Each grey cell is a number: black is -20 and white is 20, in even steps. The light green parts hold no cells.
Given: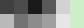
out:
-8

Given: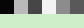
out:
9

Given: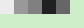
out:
4

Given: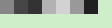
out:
-9

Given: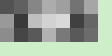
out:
-5

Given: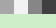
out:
18

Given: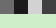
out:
-16

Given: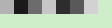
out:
-16

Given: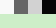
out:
-4
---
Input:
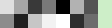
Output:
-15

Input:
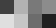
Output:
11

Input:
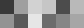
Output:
-6

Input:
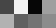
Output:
-5

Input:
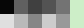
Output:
9

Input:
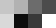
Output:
-18

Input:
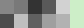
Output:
10
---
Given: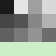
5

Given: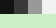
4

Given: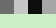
-18

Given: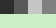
11

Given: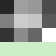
4

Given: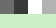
20

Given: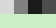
-16
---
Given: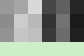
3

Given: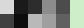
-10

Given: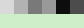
14

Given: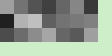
-8

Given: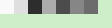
19

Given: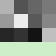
-14

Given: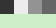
-12

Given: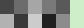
8

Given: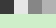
-11
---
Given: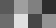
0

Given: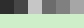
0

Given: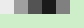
-16

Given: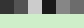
1

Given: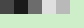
15

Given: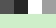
20

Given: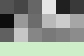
-15
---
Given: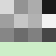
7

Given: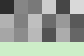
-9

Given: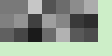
2

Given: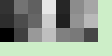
2

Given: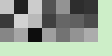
-13

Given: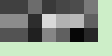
-8

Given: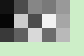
-1
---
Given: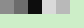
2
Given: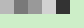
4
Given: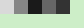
-4
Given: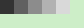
2
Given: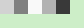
8
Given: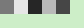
-1
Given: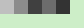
-3
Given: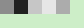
7
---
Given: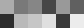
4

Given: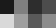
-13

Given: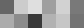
13

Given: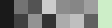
1

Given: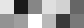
13

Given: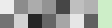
10
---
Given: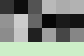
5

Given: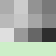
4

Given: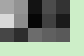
-3

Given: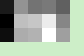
8

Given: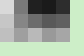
9

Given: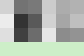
16

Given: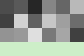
-1
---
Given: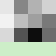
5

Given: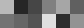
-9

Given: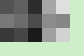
-8

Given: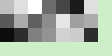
-5

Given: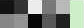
17

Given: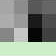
-16

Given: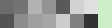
8

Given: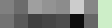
5
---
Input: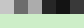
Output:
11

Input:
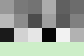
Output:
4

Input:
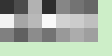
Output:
-12

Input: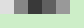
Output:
15

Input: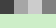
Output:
-10

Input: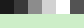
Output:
-16

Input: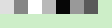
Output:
15
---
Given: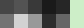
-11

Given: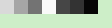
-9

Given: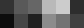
9

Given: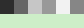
4

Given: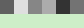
7

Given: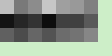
5
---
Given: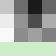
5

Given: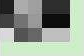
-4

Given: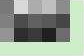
-11

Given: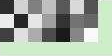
7

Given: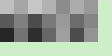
-13

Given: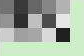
6

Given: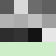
-17

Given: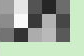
7

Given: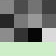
-19

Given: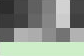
7
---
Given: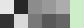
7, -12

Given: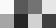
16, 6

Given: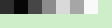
19, -13

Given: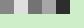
-13, 1

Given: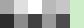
11, -13

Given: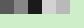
9, -6

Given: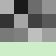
3, -1
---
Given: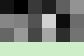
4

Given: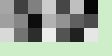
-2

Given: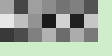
-8

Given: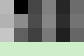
-5

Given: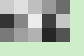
5

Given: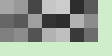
2
